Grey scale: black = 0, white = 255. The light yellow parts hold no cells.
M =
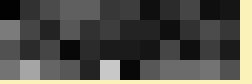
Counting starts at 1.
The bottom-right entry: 81
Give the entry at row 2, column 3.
35
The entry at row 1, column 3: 75
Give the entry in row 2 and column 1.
123
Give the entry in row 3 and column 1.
81
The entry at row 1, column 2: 49
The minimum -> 2
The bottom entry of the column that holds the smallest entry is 115
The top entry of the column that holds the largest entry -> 55
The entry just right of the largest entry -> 8
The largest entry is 200
